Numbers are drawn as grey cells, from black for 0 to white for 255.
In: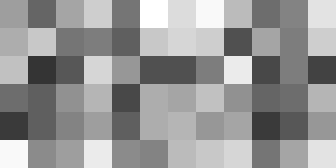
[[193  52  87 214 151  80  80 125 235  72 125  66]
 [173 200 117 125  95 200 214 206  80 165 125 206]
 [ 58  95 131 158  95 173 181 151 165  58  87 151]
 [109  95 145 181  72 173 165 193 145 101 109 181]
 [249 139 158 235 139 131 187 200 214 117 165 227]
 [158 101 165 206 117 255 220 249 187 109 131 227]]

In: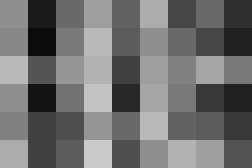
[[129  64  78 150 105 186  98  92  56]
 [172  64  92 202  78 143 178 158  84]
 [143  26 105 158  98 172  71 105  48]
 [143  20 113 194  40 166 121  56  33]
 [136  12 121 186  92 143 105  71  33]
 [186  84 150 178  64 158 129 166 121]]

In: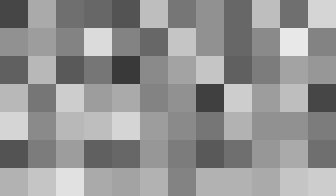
[[ 96 184  89 118  57 138 163 197  96 124 163 151]
 [ 70 170 111 103  83 190 118 145 103 190 111 213]
 [145 157 131 219 131 103 197 145 103 138 232 131]
 [ 83 124 157  96 103 151 124  89 111 151 170 111]
 [213 138 184 190 213 157 138 118 178 145 145 124]
 [184 118 205 157 170 131 145  64 205 157 190  70]
 [178 197 225 170 163 178 131 178 178 170 197 205]]

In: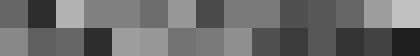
[[136  95 102  45 158 151 115 122 143  80  59  87  51  66  30]
 [102  45 179 128 128 109 151  74 122 122  80  87 102 158 193]]

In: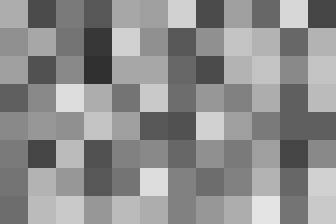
[[144 167 116  55 209 144  87 144 195 179 103 179]
 [173  75 122  87 167 159 209  75 159 103 215  69]
 [159  81 137  48 167 167 103  75 179 195 137 195]
 [137 151 144 195 159  87  81 209 159 122  95  95]
 [116 179 151  87 116 221 129 109 129 179 103 209]
 [122  69 187  81 129 137 103 144 122 159  69 137]
 [109 187 201 151 187 173 129 151 173 228 116 201]
 [ 95 137 221 173 116 201 109 151 129 173  95 187]]

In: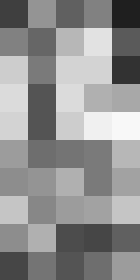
[[141 176  76  70  96]
 [ 70 116  84 110 156]
 [ 63 148  96 129  31]
 [156 110 116 122 183]
 [197 135 156 162 197]
 [141 148 176 122 162]
 [129 102 183 226  90]
 [211  84 205 240 248]
 [205 122 211 211  50]
 [219  84 219 176 168]]

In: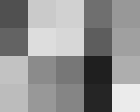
[[194 139 119  31 174]
 [188 152 133  37 235]
 [ 80 202 209 111 152]
 [ 99 221 215  93 160]]
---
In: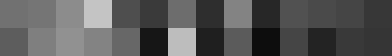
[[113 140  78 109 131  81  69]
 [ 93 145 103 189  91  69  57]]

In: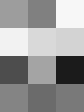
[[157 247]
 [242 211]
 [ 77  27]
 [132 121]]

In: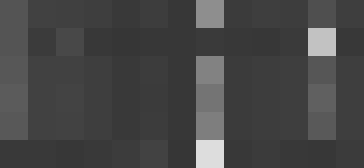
[[84 64 57 55 59 61 62]
 [84 72 54 55 56 58 56]
 [87 65 57 55 59 62 62]
 [91 67 57 55 59 62 62]
 [88 66 57 55 59 62 62]
 [57 55 60 54 56 56 59]]

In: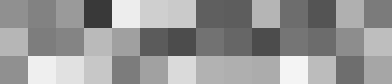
[[144 154 237 202  93 109 176]
 [182 132 160  76 102 117 141]
 [144 225 124 218 175 244 110]]

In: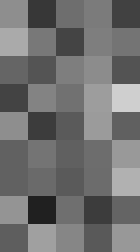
[[142 110  65]
 [170  68 116]
 [101 126  83]
 [ 67 113 207]
 [142  90  96]
 [ 97  96 153]
 [ 97  90 177]
 [148 111 100]
 [ 94 134 152]]

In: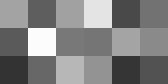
[[163 161  73]
 [ 90 120 164]
 [ 51 183  53]]

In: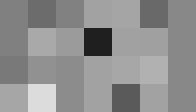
[[128 129 165 136]
 [128 155 161 136]
 [121 140 167 136]
 [166 140  90 136]]
